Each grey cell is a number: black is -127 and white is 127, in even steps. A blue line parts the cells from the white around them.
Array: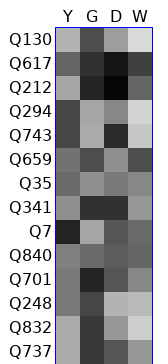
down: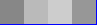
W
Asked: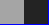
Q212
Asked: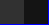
Q617

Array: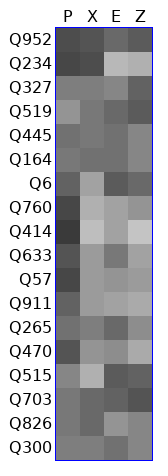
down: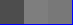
X
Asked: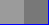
Q633
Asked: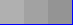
Q760
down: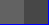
P
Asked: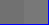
Q445
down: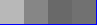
E
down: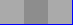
Z

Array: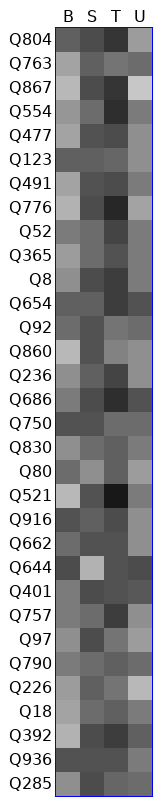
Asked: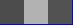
Q644
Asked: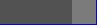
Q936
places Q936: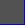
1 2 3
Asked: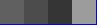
Q804
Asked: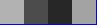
Q776
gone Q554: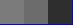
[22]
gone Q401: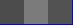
[-39]

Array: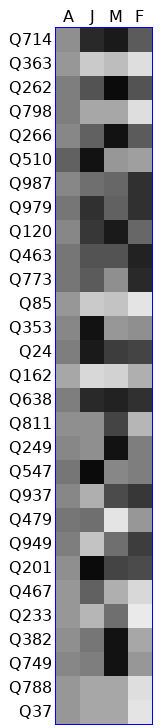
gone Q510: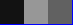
[31]
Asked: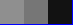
Q382
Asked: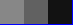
Q266

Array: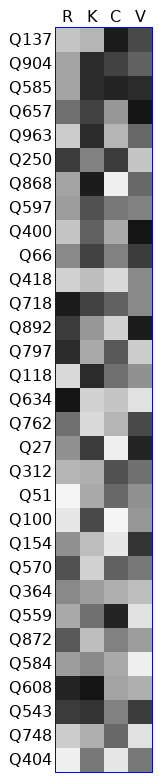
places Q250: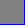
2
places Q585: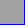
1
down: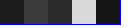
R
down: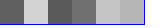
C
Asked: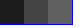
Q718
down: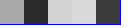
K

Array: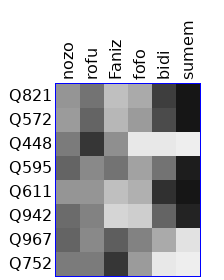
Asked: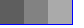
Q967
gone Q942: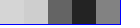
[-20]
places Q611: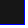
6
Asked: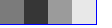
Q752

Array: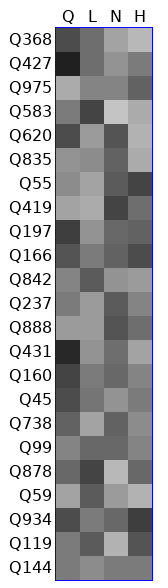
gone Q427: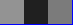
[-17]
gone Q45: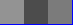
[-10]
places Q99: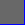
2 3
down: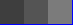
H

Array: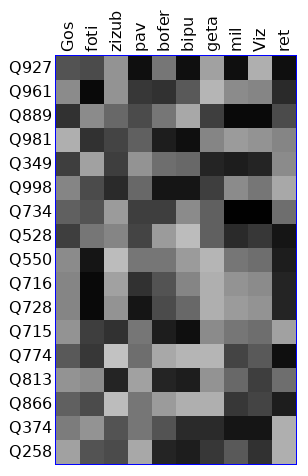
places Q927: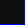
4 6 8 10
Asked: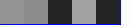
Q813
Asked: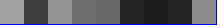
Q349
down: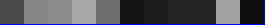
ret
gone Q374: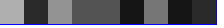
[-3]

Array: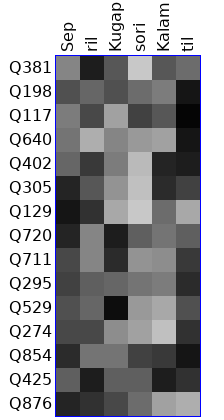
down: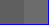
sori
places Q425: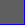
1 3 4

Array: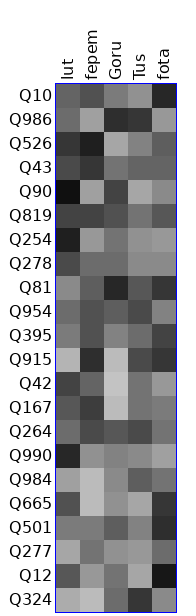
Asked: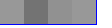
Q254
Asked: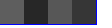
Q81
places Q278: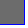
2 3
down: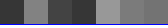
fota
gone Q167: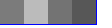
[-66]
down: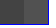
Goru
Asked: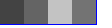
Q42

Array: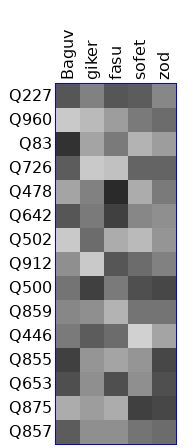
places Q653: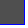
1 3 5
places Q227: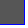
1 3
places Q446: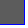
2
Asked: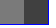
Q642
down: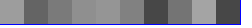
zod
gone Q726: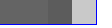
[65]

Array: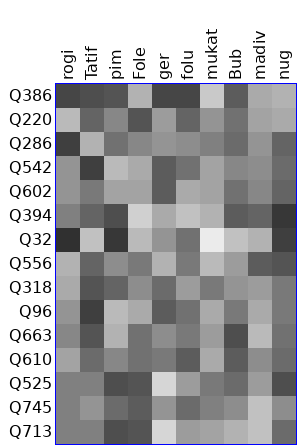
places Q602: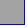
3 4 7
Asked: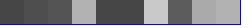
Q386
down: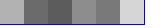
ger
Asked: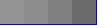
Q286

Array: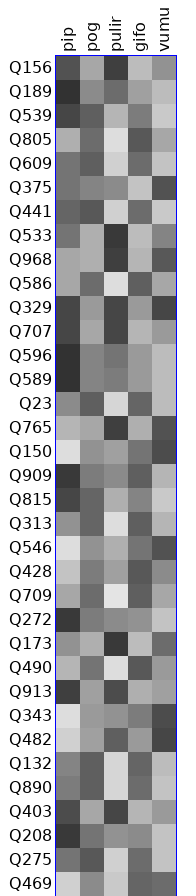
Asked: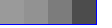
Q343
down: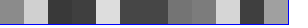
pulir
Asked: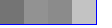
Q208
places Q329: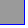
2 4

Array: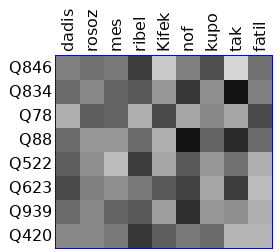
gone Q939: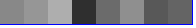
[30]
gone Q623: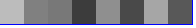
[-60]
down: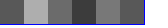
ribel

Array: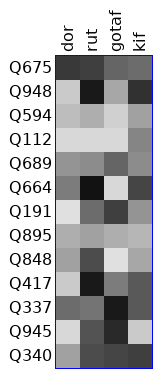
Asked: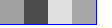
Q848
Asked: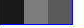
Q417
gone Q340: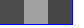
[-64]
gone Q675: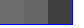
[-70]
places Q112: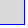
1 2 3
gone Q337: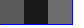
[-11]
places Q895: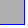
1 3

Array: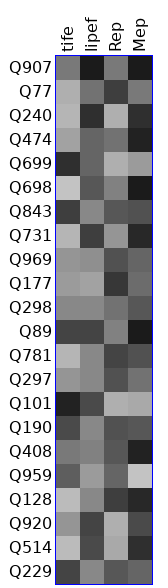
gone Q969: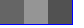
[15]
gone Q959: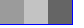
[-33]
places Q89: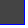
1 2
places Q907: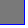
1 3
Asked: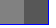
Q408
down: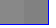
lipef

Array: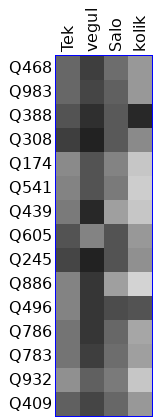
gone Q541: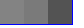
[77]
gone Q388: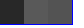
[-80]
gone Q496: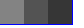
[-51]
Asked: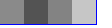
Q174
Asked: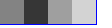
Q886
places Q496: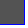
4

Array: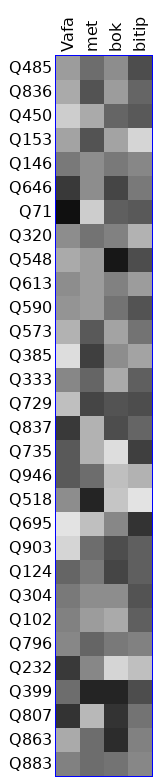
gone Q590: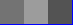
[20]
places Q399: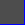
4

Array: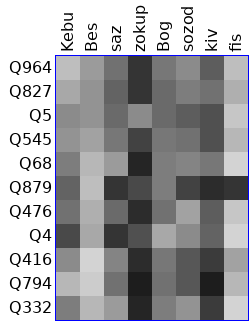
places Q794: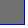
3 5
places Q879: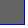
1
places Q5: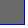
3 5

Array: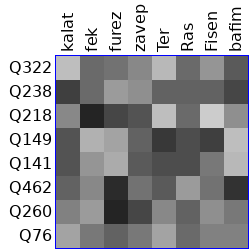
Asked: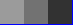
Q462
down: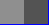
zavep
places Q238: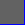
5 6 7
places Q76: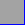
1 5
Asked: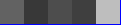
Q149
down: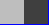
kalat

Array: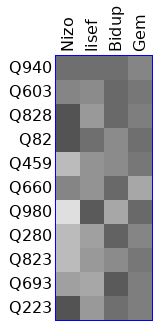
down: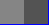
Nizo
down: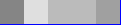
Nizo
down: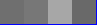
Gem
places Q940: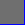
1 2 3

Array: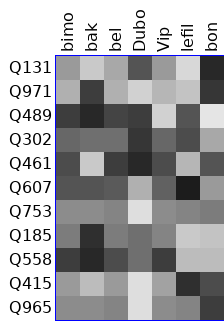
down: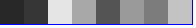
bon
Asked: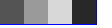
Q131
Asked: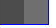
Q558
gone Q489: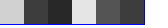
[-59]
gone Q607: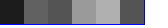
[-37]
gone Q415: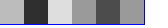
[34]

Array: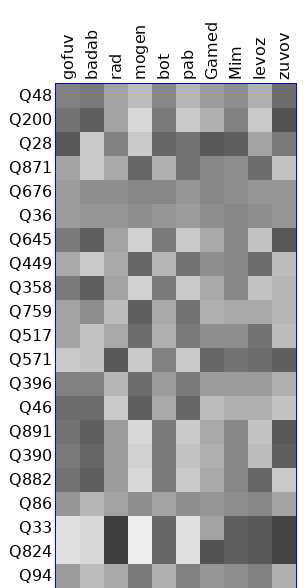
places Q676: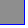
2 3 8
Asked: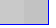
Q571
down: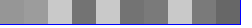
pab
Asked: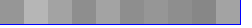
Q86
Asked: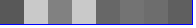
Q571

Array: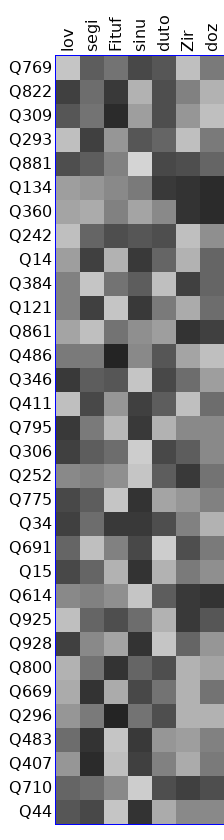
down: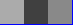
Zir
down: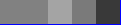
lov
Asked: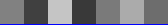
Q121
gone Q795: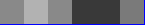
[56]

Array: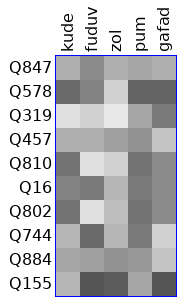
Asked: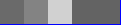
Q578
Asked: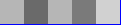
Q744
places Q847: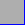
1 3 5
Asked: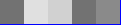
Q810

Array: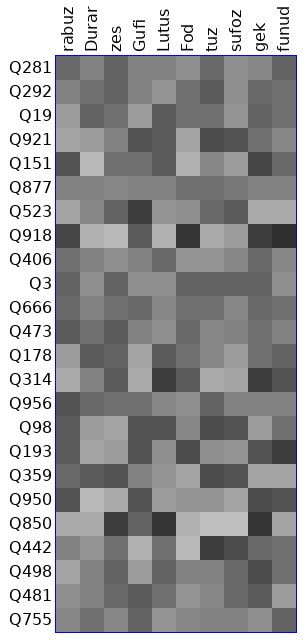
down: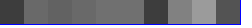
gek
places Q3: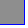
2 4 5 10
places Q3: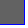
1 3 6 7 8 9
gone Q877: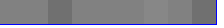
[-7]

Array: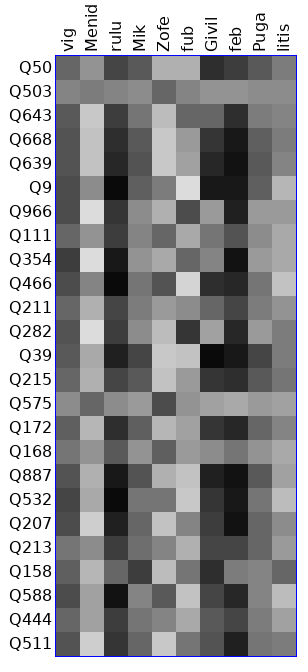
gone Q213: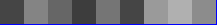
[-17]
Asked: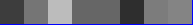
Q643
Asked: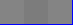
Q503

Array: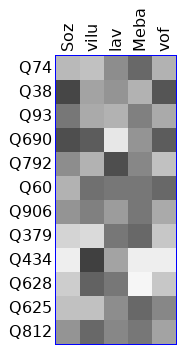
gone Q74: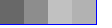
[57]
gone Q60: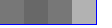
[-15]
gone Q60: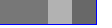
[-15]
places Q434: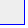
1 4 5

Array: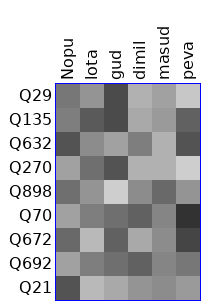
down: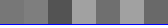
Nopu
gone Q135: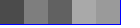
[-37]

